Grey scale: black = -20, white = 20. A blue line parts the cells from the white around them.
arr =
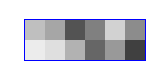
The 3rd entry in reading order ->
-7
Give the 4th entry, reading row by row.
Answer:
0
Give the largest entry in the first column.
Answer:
17
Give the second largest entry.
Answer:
15

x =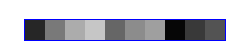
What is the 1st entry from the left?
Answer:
-14
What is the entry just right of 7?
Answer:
11
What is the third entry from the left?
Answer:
7
